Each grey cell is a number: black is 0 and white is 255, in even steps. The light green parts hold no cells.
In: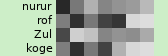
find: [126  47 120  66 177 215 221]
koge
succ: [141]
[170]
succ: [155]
[185]
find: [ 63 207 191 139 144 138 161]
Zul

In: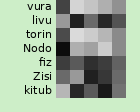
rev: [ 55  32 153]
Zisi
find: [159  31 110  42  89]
livu
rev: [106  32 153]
livu
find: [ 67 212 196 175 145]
vura
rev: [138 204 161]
Nodo

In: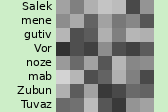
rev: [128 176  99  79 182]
mab
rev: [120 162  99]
mene
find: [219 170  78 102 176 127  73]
mab
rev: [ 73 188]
Salek
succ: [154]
[106]
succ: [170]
[99]

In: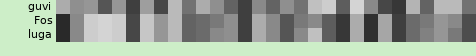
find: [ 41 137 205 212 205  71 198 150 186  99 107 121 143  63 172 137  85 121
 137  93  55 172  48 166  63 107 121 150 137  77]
Fos
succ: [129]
[150]
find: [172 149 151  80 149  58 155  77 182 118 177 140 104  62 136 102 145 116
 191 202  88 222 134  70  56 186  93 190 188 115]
guvi

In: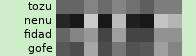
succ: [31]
[24]
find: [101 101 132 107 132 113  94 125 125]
tozu
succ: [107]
[132]

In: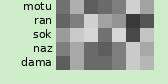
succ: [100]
[126]
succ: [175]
[93]
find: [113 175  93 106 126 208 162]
motu
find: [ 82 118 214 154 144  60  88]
ran
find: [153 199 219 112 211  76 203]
sok
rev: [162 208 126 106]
motu

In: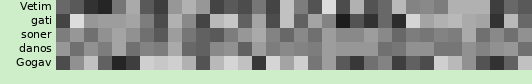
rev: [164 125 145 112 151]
danos
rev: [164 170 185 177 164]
gati

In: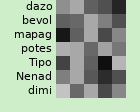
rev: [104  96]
bevol
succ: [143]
[168]
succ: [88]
[44]

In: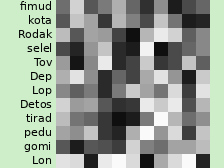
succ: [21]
[136]
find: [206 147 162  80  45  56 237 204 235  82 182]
Detos
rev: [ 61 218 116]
Lop
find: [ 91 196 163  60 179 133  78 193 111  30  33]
kota
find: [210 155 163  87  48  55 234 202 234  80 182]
Detos
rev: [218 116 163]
Lop
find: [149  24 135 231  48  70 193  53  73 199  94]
Tov

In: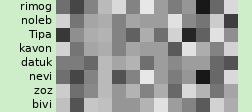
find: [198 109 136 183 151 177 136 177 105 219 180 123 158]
zoz
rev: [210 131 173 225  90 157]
kavon

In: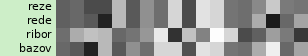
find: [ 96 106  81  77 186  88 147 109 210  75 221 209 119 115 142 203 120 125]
reze
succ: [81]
[226]
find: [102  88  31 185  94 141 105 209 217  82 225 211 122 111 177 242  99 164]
bazov
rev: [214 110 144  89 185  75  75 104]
reze
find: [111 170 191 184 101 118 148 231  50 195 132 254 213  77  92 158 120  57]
ribor

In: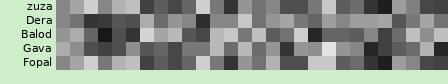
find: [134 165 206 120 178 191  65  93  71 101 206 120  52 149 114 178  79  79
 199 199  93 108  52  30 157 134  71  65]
Fopal
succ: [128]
[71]

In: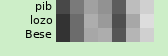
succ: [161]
[146]
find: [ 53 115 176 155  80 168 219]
lozo
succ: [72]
[122]
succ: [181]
[208]
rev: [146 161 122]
pib
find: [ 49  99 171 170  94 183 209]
Bese

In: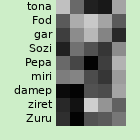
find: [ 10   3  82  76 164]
damep
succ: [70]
[3]
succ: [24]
[164]
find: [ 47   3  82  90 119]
Zuru

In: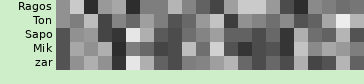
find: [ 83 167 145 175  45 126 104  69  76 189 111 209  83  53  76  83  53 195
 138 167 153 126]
Mik
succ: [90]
[76]
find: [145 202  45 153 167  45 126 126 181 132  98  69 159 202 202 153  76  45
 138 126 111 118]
Ragos
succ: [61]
[145]
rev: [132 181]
Ragos

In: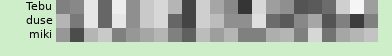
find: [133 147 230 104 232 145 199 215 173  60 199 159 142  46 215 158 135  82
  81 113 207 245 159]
Tebu
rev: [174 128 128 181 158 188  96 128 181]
miki
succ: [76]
[181]
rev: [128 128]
miki
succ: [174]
[181]
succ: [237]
[143]
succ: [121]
[230]

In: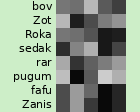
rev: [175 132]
sedak
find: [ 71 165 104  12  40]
fafu

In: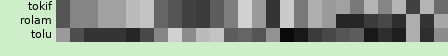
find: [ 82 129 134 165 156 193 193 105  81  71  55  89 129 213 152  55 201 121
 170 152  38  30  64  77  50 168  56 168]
rolam
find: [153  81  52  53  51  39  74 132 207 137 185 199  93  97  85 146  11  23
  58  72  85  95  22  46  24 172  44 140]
tolu
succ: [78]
[52]
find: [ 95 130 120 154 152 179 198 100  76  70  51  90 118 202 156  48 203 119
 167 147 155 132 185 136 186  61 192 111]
tokif

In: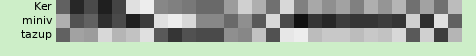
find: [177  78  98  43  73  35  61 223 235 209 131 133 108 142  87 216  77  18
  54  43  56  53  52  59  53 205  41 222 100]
miniv
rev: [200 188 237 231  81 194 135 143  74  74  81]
tazup
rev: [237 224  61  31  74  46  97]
miniv
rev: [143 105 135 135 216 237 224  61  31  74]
miniv
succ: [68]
[224]
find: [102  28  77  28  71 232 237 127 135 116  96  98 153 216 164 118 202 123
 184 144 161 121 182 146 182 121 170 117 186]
Ker

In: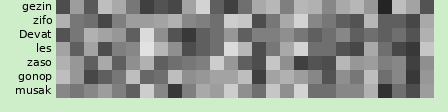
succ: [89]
[190]
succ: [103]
[111]
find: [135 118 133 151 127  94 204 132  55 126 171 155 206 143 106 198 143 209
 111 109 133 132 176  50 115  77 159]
musak
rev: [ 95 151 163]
Devat

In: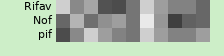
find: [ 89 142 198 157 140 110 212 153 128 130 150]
pif
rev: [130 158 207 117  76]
Rifav
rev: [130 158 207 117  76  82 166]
Rifav
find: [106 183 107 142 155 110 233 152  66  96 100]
Nof

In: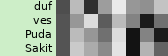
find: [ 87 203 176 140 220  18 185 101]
Sakit
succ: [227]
[19]
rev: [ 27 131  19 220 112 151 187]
Puda
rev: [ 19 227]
Sakit
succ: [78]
[187]
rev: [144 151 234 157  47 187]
duf
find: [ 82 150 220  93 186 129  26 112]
ves

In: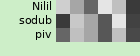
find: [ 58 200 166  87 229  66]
sodub
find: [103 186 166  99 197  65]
piv
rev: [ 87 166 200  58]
sodub
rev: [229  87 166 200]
sodub
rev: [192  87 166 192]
piv
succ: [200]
[166]

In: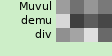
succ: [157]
[113]
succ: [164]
[223]

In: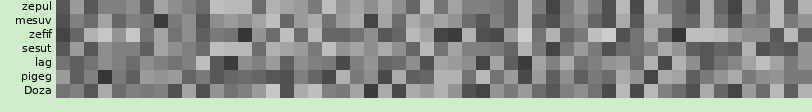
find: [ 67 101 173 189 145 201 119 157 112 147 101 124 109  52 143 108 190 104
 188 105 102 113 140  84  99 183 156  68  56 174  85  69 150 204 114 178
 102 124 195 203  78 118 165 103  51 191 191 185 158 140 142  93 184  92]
zefif
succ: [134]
[163]
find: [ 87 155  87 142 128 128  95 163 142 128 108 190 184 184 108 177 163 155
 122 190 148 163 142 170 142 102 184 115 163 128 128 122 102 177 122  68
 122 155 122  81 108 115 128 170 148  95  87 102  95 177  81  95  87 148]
sesut

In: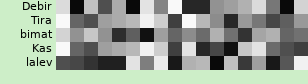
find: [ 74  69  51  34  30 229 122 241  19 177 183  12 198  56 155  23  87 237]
lalev
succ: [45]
[95]
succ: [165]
[177]
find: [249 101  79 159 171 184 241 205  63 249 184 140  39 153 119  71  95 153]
Tira

